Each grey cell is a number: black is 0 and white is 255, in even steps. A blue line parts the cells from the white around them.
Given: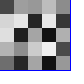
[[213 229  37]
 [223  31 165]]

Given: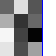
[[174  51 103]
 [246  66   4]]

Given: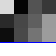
[[ 42  71  95]
 [ 13  73 116]]

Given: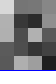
[[177  56  43]
 [176  77 177]]

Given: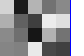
[[175  97  63]
 [138 111  22]]

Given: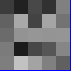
[[ 98 168  67]
 [107 147 150]]
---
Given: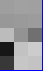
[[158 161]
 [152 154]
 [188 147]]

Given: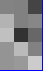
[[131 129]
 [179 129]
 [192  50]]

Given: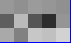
[[152 144]
 [ 94 186]
 [169 129]]

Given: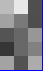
[[187 232]
 [162 121]
 [ 84 103]]

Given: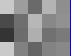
[[201 157]
 [ 74 111]
 [ 52 108]]

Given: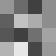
[[150 107]
 [ 95 194]
 [ 86  64]]

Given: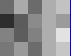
[[108 170]
 [ 45  92]
 [130  93]]
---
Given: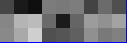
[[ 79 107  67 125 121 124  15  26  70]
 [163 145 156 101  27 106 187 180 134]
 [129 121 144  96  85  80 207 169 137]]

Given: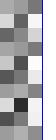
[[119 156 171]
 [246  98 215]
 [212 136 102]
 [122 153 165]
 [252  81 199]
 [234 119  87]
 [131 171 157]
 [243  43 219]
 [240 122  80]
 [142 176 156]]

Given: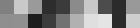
[[153  43  76 201 139  59  45 154 201 128]
 [206  42 228 223 177 114  60  29 144 143]]

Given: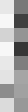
[[120 231]
 [ 64 247]
 [148 211]
 [ 54 247]
 [126 232]
 [165 227]
 [161 140]
 [152 219]]

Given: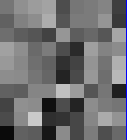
[[ 63 132 123 118  77 163 156 144 118]
 [ 57 149 123 123  85 173 141 129  97]
 [167  86 104  93 150  66  85  93 110]
 [140 131 159  42  77 124 106 142 161]
 [176 115 148  67  48  98 111 136 153]
 [184 110 152  74  35 102 117 139 141]
 [ 31 118  85 156 192 133 133  93  97]
 [117 123 141  35  77  15 140 144  67]
 [147 171 134  71  51  47 202 138  75]
 [105  78 124  71 139  22  92  97  10]]

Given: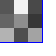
[[ 73 242  86]
 [ 55 142 101]
 [163  78 179]]
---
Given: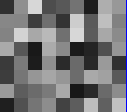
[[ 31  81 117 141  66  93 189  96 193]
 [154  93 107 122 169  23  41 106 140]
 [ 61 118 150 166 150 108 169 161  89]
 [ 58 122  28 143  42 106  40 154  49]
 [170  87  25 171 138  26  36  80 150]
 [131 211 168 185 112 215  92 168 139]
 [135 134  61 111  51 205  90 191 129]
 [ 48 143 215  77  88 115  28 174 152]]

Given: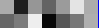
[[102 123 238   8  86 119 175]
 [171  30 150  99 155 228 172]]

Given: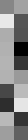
[[158  97]
 [185  53]
 [ 45 229]
 [ 71 187]
 [178 154]
 [180  54]
 [177   1]
 [173  83]
 [232  85]
 [134 162]]

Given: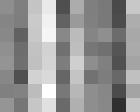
[[149 118 198 224 106 176 142 136  47 197]
 [128 130 188 254 120 183 142 135  75 164]
 [135  80 210 217 102 196 114 125 104 192]
 [148 111 192 212 125 207 142 128  80 164]
 [144 109 194 210 112 190 119 112  85 170]
 [136  97 200 245 136 187 133 143 108 168]
 [133 126 202 241  98 154 128 121  76 173]
 [142 127 196 233  79 172 127 121  73 200]]

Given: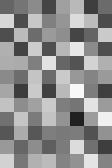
[[210 119 177 187 131 146 228 131]
 [153 102 141  95 123 220 112  62]
 [ 86 171  87 126 121 124  82 146]
 [113 197 123 195 147  32 156 240]
 [194 141 161 202 126 117 227 155]
 [166  60 202  65 185 248 125  63]
 [138 109 196 107 202 152 132 154]
 [173 171 127 226 102  83 211 176]
 [176  67 204  80 183 231 139  78]
 [ 78 187 108 154 142  69 100 202]
 [215  76 199 128 149 220 188  75]
 [101 117 139  69 160 185  62 107]]

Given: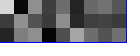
[[ 36 126 143   4  78 165 109  83 112]
 [ 60 144  83  59 142  40  64  67  59]
 [214   8 143  63 109  36 105 115  86]]
